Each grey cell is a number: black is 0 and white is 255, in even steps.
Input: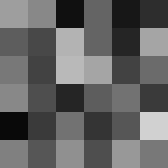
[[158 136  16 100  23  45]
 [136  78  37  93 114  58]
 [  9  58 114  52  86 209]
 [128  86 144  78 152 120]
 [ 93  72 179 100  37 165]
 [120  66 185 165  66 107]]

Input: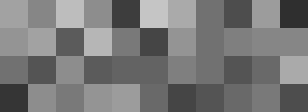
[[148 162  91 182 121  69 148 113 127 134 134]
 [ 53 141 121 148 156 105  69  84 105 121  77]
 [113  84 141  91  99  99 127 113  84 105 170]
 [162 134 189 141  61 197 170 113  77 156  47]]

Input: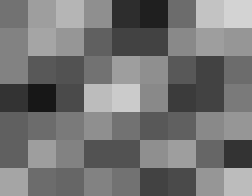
[[ 51  23  74 188 203 137  59  66 122]
 [130  88  82 114 158 143  88  66 108]
 [165 108 102 130 114  66  74 150 188]
 [ 96 108 122 143 114  88  96 137 150]
 [ 96 158 130  82  82 143 158 102  51]
 [130 165 150  96  66  66 137 158 150]
 [114 158 181 143  45  31 108 195 211]]

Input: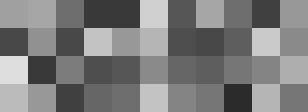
[[187 152  64 102 110 195 132 118  43 181 118]
 [ 72 145  72 195 152 181  78  72  94 202 138]
 [160 166 110  57  57 208  86 166 110  64 152]
 [222  57 124  78  86 138 102  94 118 132 174]]

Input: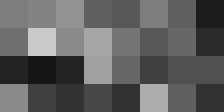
[[ 35  21  35 160 103  64  80  80]
 [138  64  50  72  50 172  96  50]
 [111 202 138 166 117  88 103  43]
 [125 131 146  96  88 125  96  28]]

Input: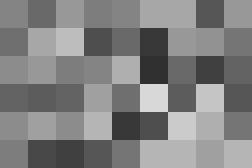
[[125  72  64  86 117 181 181 160 181]
 [ 99  92  99 160 111 216  92 197  86]
 [140 152 125 132 175  48 105  64  99]
 [140 160 140 181  56  78 203 175 117]
 [132 105 152 125 132 167 167  86 152]
 [111 167 189  78 105  56 152 146 117]]
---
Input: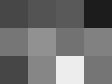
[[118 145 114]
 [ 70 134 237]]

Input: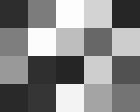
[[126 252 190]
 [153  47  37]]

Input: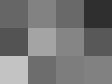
[[ 83 164 133]
 [195 109 125]]

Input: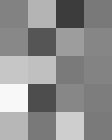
[[136  85 157]
 [198 192 122]]

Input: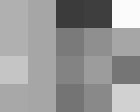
[[176 166 122]
 [197 166 131]]

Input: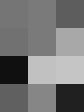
[[113 122 168]
 [ 16 193 197]]

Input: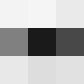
[[128  26  72]
 [232 221 225]]

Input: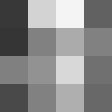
[[ 53 129 171]
 [128 146 216]]

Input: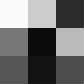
[[119  11 186]
 [ 86  18  77]]
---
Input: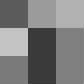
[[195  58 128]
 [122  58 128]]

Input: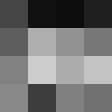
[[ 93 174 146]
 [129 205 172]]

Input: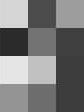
[[ 43 114  63]
 [229 192  60]]

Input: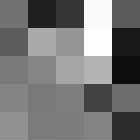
[[ 93 170 148]
 [122 133 165]]

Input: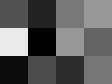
[[233   1 152]
 [ 11  76  44]]

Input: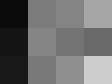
[[ 20 133 116]
 [ 25 121 143]]

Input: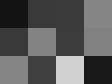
[[ 57 131  60]
 [133  63 209]]

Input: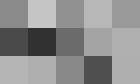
[[ 74  49 107]
 [180 174 137]]
